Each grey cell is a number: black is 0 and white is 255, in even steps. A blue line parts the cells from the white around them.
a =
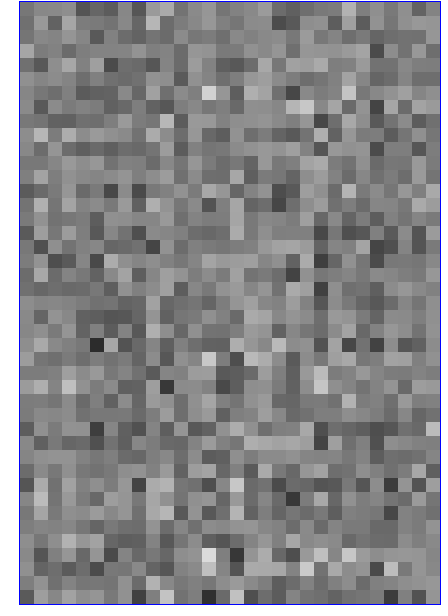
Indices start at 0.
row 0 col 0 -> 119
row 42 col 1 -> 158
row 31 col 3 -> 102
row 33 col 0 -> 108
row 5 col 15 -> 126
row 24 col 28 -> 97
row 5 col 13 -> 132
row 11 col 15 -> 120
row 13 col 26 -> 118
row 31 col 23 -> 111
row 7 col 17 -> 142
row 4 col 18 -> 119
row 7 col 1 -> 89
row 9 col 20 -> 115
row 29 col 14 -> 96
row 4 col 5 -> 159
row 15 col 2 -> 114
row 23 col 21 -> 108
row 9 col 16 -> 110
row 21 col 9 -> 162
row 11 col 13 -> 123
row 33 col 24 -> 142
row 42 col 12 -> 126
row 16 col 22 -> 119
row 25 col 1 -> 117
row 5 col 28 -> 110
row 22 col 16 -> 170
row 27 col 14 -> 73
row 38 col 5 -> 162
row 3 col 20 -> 150
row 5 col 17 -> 158
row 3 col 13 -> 147
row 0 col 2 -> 137
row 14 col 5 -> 139
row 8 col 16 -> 144
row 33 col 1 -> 138
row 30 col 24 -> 94
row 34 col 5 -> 143
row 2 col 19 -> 120
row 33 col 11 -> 98

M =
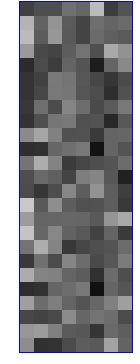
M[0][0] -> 64
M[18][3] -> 133
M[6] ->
[52, 70, 120, 118, 85, 77, 46, 81]
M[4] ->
[43, 75, 60, 100, 84, 29, 101, 137]
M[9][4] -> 82
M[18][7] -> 123
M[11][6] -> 84
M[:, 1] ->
[78, 98, 92, 73, 75, 65, 70, 110, 79, 165, 49, 173, 105, 54, 89, 100, 102, 173, 112, 132, 50, 108, 67, 156, 48]
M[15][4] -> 102
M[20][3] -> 109
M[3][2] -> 68
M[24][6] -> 163
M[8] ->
[51, 79, 118, 120, 80, 83, 40, 88]
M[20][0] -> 45
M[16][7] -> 58
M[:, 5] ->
[187, 110, 107, 79, 29, 71, 77, 74, 83, 58, 19, 78, 133, 147, 82, 89, 66, 79, 74, 49, 17, 103, 116, 53, 89]
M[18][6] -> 87
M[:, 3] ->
[112, 90, 89, 93, 100, 117, 118, 133, 120, 81, 111, 59, 68, 135, 93, 103, 98, 56, 133, 100, 109, 100, 139, 90, 75]
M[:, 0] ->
[64, 179, 187, 154, 43, 52, 52, 56, 51, 138, 46, 116, 78, 75, 200, 155, 196, 115, 57, 172, 45, 159, 71, 150, 141]
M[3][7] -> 146
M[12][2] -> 95
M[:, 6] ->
[60, 100, 95, 169, 101, 54, 46, 90, 40, 100, 101, 84, 87, 94, 94, 149, 100, 84, 87, 107, 101, 128, 109, 105, 163]
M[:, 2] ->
[78, 148, 151, 68, 60, 121, 120, 75, 118, 129, 102, 131, 95, 77, 142, 102, 135, 132, 75, 129, 101, 126, 74, 128, 51]

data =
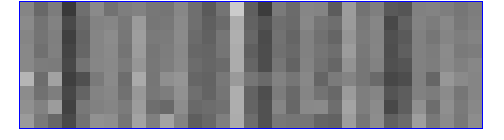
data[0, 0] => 133
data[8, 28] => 158
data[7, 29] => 109
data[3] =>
[136, 112, 128, 68, 102, 133, 138, 116, 156, 118, 125, 137, 103, 101, 117, 172, 95, 77, 112, 105, 129, 117, 110, 156, 120, 133, 78, 95, 129, 124, 139, 122, 125]
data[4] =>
[136, 124, 123, 72, 115, 134, 137, 122, 150, 119, 126, 138, 108, 102, 107, 172, 101, 77, 118, 99, 131, 114, 102, 147, 118, 130, 80, 85, 129, 125, 138, 128, 135]
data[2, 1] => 116
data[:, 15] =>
[203, 173, 175, 172, 172, 154, 174, 174, 172]
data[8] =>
[155, 121, 103, 73, 114, 145, 142, 117, 163, 127, 163, 131, 94, 104, 127, 172, 109, 81, 120, 117, 118, 101, 98, 157, 118, 141, 96, 107, 158, 120, 139, 120, 141]
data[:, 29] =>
[131, 124, 118, 124, 125, 102, 124, 109, 120]
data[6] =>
[140, 113, 126, 71, 100, 131, 135, 113, 152, 119, 125, 145, 111, 100, 117, 174, 99, 78, 124, 105, 133, 115, 104, 155, 126, 133, 84, 93, 129, 124, 139, 118, 133]
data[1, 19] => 106
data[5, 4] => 80
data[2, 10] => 123
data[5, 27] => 77
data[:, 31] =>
[118, 120, 126, 122, 128, 138, 118, 122, 120]
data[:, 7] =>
[126, 120, 119, 116, 122, 109, 113, 123, 117]
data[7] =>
[144, 130, 156, 65, 120, 129, 133, 123, 156, 110, 105, 141, 105, 109, 113, 174, 100, 81, 133, 103, 137, 138, 110, 164, 126, 139, 72, 94, 144, 109, 143, 122, 136]
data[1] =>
[138, 115, 130, 73, 104, 131, 134, 120, 155, 118, 120, 138, 111, 95, 107, 173, 98, 83, 111, 106, 136, 117, 110, 155, 121, 134, 72, 97, 131, 124, 136, 120, 127]
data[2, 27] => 90
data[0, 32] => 125
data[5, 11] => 149
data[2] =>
[133, 116, 127, 63, 100, 133, 140, 119, 158, 122, 123, 139, 107, 97, 118, 175, 103, 75, 114, 101, 129, 113, 101, 149, 123, 132, 80, 90, 129, 118, 133, 126, 131]
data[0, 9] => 119
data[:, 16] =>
[95, 98, 103, 95, 101, 118, 99, 100, 109]

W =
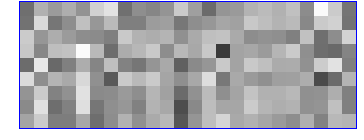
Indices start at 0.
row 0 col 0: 111
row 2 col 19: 128
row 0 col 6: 226
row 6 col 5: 138
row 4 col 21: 204
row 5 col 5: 144
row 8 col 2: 125
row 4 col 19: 172
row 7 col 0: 138
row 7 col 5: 118
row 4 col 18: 171
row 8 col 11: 86
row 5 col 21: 75
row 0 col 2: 155
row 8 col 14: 213
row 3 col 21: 110
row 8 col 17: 166
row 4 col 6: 191
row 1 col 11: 119
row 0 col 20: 140
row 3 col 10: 141
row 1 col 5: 151
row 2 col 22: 141
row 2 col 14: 194
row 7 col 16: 203
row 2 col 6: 127
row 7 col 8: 129
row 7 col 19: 178
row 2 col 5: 139
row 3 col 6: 109
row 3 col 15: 163
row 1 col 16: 200
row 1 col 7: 127
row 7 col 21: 148
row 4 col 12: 138
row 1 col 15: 161
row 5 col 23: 180
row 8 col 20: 175
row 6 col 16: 195
